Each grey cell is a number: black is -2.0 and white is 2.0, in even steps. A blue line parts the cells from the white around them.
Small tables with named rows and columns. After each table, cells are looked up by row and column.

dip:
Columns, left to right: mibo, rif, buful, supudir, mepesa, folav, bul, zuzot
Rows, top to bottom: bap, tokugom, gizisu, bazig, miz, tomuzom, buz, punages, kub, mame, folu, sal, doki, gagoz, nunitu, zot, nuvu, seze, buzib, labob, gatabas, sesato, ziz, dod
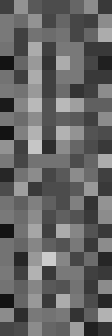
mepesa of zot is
-0.5
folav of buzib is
-0.9
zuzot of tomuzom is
-1.1
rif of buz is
-0.2
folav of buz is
-1.2
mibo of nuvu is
-1.7
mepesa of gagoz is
-0.8
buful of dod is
0.2
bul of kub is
-1.0
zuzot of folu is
-1.1
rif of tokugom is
-0.3
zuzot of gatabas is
0.2
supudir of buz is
-1.0
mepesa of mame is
0.8
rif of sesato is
-0.4

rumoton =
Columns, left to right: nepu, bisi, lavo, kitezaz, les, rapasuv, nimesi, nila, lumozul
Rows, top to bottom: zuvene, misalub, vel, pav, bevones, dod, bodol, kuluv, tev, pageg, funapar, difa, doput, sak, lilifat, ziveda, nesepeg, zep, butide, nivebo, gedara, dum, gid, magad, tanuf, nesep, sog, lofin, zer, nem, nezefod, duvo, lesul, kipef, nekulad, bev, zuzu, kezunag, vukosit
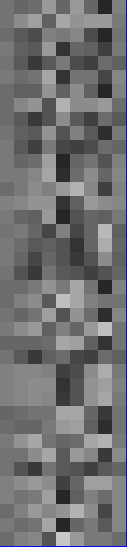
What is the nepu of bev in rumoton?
0.0
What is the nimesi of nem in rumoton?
-0.4
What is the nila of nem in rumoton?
-1.1
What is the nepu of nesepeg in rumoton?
-0.2
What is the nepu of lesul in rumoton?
-0.2
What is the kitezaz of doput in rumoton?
0.6
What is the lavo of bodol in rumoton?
-0.5
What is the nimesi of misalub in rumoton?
0.4
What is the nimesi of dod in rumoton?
-0.2
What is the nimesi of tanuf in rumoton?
-0.5
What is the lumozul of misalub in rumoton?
-0.1
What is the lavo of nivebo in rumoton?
-1.1
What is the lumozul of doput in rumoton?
0.1
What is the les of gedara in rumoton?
-0.1
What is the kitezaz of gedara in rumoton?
0.3

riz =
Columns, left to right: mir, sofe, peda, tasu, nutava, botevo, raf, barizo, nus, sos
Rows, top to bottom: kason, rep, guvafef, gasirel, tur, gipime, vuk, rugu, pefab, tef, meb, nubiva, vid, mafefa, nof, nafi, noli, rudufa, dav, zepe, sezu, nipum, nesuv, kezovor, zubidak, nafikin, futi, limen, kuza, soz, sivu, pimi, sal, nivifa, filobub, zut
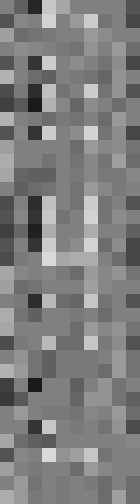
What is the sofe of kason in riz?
-0.5
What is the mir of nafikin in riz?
0.0
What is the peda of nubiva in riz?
0.0
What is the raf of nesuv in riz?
0.0
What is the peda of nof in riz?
-1.3
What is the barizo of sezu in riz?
0.1
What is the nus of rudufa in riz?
0.2

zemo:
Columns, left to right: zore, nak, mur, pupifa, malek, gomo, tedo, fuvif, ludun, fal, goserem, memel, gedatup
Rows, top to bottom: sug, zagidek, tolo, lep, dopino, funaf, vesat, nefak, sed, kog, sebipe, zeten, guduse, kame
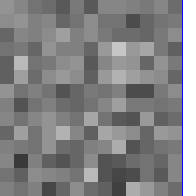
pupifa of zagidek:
0.1
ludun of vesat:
0.0
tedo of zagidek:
0.2
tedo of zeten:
0.2
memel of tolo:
-0.1
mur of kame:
0.0
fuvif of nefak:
0.1

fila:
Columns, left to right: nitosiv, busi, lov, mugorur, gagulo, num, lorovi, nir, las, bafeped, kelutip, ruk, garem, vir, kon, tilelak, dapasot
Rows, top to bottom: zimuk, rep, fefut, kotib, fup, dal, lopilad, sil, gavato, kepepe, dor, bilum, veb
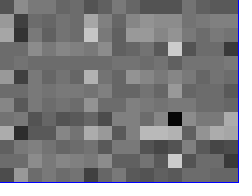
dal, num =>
-0.4
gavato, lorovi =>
-0.4
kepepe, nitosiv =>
0.7
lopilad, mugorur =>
-0.2
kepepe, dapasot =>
0.6
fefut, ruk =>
0.1
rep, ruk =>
0.2
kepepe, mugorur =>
-0.6
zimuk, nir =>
-0.5
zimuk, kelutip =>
-0.7
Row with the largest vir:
gavato

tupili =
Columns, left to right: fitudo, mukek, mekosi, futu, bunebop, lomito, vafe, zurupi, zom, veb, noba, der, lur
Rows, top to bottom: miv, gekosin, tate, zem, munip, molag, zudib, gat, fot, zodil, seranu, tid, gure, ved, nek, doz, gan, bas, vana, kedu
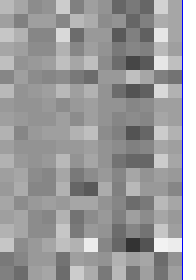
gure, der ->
0.5
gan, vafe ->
0.4
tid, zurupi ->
0.3
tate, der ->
1.6
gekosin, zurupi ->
0.2
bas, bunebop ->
1.0
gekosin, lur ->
0.6
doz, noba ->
0.2
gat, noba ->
0.2
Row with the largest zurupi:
ved

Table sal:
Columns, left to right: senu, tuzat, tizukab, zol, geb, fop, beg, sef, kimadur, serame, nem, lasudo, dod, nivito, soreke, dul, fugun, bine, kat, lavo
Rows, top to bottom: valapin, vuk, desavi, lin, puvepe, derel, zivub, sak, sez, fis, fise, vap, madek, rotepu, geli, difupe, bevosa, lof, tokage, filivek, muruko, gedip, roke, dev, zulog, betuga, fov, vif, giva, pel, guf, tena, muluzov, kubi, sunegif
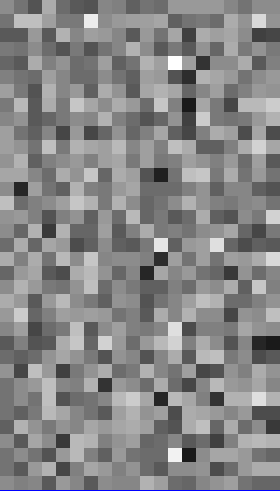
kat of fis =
0.6
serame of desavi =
-0.6
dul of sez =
-0.1
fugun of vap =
0.4
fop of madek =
0.3
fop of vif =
0.0
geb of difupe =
0.0
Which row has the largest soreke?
sez

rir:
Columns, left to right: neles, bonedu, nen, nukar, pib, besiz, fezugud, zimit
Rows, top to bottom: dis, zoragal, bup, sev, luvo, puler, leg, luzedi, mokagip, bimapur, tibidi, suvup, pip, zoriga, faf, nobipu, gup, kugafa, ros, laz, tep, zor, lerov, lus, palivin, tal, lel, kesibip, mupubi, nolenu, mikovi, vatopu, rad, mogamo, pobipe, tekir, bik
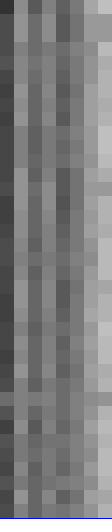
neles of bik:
-0.8
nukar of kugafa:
0.0
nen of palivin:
-0.4
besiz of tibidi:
-0.1
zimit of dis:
1.0
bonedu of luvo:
0.1
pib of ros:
-0.3
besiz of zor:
-0.1
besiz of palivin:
0.0
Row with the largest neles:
mupubi

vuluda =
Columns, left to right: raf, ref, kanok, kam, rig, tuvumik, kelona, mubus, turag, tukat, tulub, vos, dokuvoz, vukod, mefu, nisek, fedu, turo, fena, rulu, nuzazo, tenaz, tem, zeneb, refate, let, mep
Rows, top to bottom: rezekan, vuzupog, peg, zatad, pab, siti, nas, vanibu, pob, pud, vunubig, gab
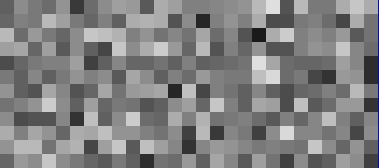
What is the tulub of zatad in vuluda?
0.7
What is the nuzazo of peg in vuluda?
1.2
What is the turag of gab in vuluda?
-0.1
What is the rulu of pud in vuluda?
0.2
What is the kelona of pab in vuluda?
-1.0
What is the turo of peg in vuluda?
-0.7
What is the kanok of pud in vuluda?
0.6
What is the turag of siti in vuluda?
-0.6
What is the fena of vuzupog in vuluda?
0.7
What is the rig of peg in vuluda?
-0.4
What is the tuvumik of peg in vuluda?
0.2
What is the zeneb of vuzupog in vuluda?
-0.3
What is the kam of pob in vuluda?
-0.7
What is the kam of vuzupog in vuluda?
0.9
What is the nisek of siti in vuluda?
0.0
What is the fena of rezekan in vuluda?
0.9
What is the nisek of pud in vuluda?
-1.1
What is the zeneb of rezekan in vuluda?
-0.1

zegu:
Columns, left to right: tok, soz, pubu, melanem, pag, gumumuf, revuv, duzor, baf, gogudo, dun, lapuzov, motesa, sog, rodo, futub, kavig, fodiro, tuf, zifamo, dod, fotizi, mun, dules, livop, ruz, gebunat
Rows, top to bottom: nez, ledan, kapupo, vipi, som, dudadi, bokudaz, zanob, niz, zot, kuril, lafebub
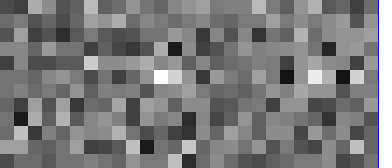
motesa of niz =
0.1
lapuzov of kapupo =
-0.2
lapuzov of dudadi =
2.0
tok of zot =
-0.3
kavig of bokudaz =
-0.3
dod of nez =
-0.5
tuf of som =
0.0
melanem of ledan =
-0.4
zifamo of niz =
0.1
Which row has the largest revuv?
som

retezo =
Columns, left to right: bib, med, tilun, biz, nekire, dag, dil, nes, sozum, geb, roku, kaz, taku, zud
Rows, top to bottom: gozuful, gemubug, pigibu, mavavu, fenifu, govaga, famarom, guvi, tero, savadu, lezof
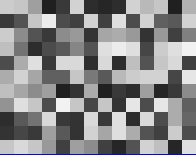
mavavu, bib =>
1.0
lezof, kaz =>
1.0
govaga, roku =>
1.3
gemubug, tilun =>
1.1
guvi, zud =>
-0.5
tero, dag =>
-1.2
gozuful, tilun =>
0.5
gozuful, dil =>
-1.3
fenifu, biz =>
-1.1
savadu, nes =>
0.6
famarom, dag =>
-1.2
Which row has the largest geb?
guvi

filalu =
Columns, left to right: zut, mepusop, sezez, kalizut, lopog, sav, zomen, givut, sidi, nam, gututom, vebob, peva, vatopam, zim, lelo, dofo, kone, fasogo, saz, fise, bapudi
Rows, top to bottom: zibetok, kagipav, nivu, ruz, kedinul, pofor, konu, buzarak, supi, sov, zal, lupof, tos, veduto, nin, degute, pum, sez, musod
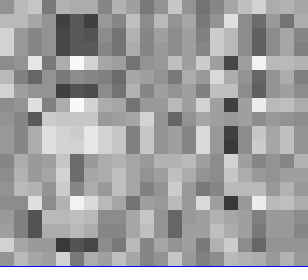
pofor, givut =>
0.0
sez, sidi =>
-0.1
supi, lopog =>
1.1
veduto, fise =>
0.8
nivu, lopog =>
-0.9
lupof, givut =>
0.7

